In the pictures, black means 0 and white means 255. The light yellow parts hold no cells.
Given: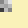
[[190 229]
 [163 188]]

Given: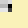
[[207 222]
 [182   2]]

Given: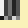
[[ 62 115]
 [ 62 115]]

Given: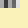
[[ 58 170]
 [ 61 169]]

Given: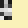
[[192  24]
 [169  68]]

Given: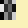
[[139  61]
 [ 44 100]]

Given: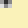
[[ 48 136]
 [140 203]]

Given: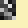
[[217  20]
 [ 66 222]]
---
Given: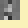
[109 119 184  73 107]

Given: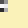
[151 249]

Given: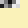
[239 236]

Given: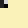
[215  37]

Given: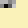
[164  91]

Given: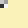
[158  49]
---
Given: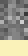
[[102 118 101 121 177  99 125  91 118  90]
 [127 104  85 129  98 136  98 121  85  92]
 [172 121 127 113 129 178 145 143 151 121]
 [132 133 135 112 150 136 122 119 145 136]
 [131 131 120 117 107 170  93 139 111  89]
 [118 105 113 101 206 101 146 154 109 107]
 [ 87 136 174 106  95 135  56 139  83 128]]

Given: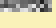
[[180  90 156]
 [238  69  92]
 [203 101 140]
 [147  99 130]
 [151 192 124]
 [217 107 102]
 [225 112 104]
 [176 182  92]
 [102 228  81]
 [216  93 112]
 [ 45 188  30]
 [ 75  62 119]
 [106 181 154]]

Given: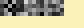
[[ 49  76  52 115]
 [132 156   2 147]
 [191   2 157  10]
 [ 15  44   1 178]
 [126  30  69  59]
 [167  37  34  56]
 [191 109 127 214]
 [ 76 135 106 133]
 [134 167  83 181]
 [ 87 126 103  75]
 [  9 121  60  53]
 [155 136 138 164]
 [ 84 153  60 107]
 [ 33 103  50 175]
 [ 43 141 104 142]
 [100  49 174  73]]

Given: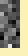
[[ 79  86   7  39  98 148 117 124 175  88  84 146]
 [102 110 143 117  73  94 120 112  54  95  85 139]
 [227  76  85 122 121  89  39  76  91 114 144  88]
 [ 45  82  49 128 145  50  14  84  84  32  87  45]
 [ 64  96  82   4  58  99 112  54  77  65  68  65]]

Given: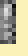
[[ 71 125 125 122 144 141 125 144 142 111  90]
 [ 83 165 170 128 189 128 174 211 223 183 125]
 [119 105 174  84 147 110 110 174 158 183  69]
 [ 59 104  30 123  68 103 100  42  57  14 125]]

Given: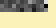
[[ 97 113  63]
 [103  84  86]
 [100  64  61]
 [ 93 133  71]
 [ 77  66 100]
 [ 33  83  65]
 [ 95  95  80]
 [101  73 154]
 [ 28  46 114]
 [ 74  82  84]
 [ 88 111  72]
 [132   2 219]]

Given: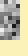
[[111 196 240 160 112 123 130 209 223 187]
 [135 144 177 112 178 198 128 179 171  96]
 [106 124 187 194 132  64 123 162 177 216]
 [175  40 150  23 137 118 190 159 182 171]
 [195 146 135 115  39 102 176 164  59 220]]

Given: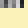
[[149 155]
 [ 87  67]
 [178 167]
 [119 136]
 [213 204]
 [ 48  33]]

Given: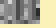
[[179  95 158 179 179 113]
 [140 140 140 140 143 140]
 [ 91 185 133 133 133 211]
 [143 143 143 143 143 143]
 [121  75  75  75  75  75]
 [108 135 109 108 108 110]
 [ 83 165 185 165 127 165]
 [131 131 131 131 131 131]
 [146  94  94  94  94  94]
 [164  80  41  45 186 134]]
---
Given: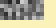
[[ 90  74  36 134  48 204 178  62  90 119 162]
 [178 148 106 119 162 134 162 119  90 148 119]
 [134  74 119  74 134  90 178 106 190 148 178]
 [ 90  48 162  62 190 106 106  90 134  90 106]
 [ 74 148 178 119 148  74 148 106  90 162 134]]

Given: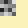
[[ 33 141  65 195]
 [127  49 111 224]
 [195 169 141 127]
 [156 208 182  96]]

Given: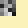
[[147 200  37  65]
 [135 161  65 119]
 [ 37 147 175  90]
 [119 188 229  21]]

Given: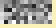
[[185  51  21 212 120 120 171 120 108 120 108 185  78]
 [212 171 120  51 120 108  66 238  66 171 158 146 238]
 [158 146 134  78 120 171 198 134 158 134 108 146 158]
 [171 108 158  93 134  93  78  93  36 146 198  93  51]
 [238  36 185 253  93 212  93 198 171 146 134 185 108]
 [224 198 198 108  93 198 134 198 158 185 198  78 212]]

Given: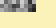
[[117 158 117  65  80 190 129  93  51]
 [174 144 129 105 158 144 158  65  35]
 [205 105 144 190 117 205 158  51 174]]

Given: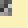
[[123  78  93]
 [ 50 175 107]
 [163 151 123]
 [107  64 203]]

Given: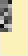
[[114 114  30]
 [169  73  86]
 [216  46 102]
 [ 73 184 130]
 [102  58 142]
 [ 86  73 157]
 [130 130 184]
 [ 15 184 200]]
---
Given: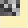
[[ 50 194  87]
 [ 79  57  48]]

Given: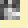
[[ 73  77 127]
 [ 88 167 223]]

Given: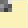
[[152 109  87]
 [125  61 117]]

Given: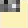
[[106  96 132]
 [105  85 120]]

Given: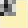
[[145  24 112]
 [173  77 104]]

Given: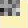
[[160 164 157]
 [ 28 121  86]]
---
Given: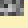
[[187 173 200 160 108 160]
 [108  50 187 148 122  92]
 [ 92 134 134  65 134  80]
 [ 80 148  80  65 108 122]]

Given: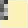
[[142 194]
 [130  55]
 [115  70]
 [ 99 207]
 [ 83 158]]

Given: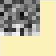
[[245 192 178 233 245  53 205 152 219 219]
 [178  37  67  53 205  37 178 108 192 152]
 [166  67 108 192 108 123  82 152 123  53]
 [152  82  82 108 123 136 123  67  95 108]
 [136  53  53 136 166 136  95 123 136  82]
 [123 166  53 152  95  37  67  95 166  82]
 [108 152  82 205 233 192  67  37 205 152]
 [ 53 152 152  67  82  53 136 136  82 136]
 [ 23 166 123 136  95  10 178  95  95 166]]

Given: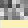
[[227 143 157 129 157 227 101]
 [200 129 186 143 200 186 117]
 [157 101 157 117 117 171 212]
 [101 129  75 212 186 143 129]
 [ 87 101  61 171  87 171 143]]

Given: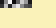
[[ 54 193  38 181 230 139  83  68]
 [ 26 139 246  10  97 205 153  26]]

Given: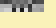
[[190 206 206  37 206  22 222  62 163 163 148]
 [178 178 178  91 132  91 132  49 178 163 163]
 [ 78  62  78 118 105 118 105 148  62  78  78]]
